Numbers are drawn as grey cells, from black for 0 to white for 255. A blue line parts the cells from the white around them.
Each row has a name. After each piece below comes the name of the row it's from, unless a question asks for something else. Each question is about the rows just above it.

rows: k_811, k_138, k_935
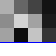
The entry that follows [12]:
[196]
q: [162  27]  k_138
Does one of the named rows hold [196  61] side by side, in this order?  no
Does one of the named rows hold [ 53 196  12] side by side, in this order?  no
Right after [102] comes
[67]

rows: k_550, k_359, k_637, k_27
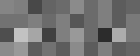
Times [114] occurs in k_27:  1
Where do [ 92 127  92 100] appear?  k_27
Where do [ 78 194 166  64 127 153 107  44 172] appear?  k_637
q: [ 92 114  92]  k_27
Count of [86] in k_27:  0

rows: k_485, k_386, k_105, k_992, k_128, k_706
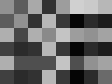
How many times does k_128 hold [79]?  4
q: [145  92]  k_485

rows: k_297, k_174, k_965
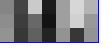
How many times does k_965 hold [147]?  3
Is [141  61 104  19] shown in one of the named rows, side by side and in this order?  yes
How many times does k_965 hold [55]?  2
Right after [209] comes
[153]

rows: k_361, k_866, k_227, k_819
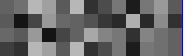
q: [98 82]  k_866
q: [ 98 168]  k_227
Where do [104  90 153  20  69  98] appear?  k_227
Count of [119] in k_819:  2
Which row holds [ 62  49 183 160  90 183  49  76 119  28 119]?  k_819

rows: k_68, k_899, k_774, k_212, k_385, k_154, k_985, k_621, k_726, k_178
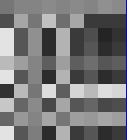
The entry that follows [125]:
[44]
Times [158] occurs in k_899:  0
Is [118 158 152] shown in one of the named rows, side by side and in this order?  yes
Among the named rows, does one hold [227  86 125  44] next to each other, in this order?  yes
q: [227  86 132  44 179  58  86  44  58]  k_154

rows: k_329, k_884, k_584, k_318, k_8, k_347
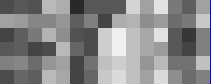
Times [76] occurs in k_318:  2
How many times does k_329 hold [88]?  4
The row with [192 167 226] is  k_584
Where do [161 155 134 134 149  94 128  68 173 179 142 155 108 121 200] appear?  k_884
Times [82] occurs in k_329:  1
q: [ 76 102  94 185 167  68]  k_347
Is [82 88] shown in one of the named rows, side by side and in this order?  no

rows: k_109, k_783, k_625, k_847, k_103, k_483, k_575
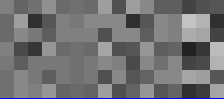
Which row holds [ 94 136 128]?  k_625
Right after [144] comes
[106]
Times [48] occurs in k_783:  3

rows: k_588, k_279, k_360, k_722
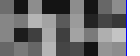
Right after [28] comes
[63]
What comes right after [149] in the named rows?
[141]
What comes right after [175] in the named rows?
[196]
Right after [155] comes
[35]
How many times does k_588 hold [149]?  0
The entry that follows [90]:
[155]

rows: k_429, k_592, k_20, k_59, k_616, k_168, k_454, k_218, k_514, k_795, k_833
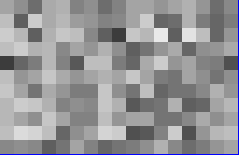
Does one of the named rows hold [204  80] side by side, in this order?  yes
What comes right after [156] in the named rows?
[149]
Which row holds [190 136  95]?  k_20

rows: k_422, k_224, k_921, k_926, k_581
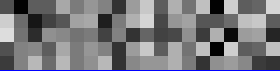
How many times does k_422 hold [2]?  2
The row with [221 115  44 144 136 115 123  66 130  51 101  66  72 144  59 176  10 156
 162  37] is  k_921

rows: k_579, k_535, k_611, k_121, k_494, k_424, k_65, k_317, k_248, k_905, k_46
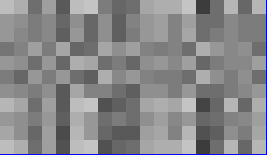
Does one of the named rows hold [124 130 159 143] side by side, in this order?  no
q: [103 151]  k_424
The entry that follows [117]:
[130]
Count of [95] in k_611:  2
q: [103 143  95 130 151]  k_535
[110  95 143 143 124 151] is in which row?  k_65

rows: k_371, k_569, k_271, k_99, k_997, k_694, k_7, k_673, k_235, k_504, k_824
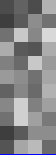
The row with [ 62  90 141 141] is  k_504
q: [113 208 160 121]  k_235
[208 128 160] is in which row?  k_673
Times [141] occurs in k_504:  2
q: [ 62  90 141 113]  k_569

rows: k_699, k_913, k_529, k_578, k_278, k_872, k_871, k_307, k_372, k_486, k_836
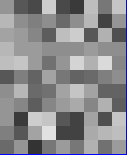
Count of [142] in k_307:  0
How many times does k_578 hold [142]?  5
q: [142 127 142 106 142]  k_913
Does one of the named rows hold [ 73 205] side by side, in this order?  yes
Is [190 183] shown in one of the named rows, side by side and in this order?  no
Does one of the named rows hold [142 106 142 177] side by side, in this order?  no

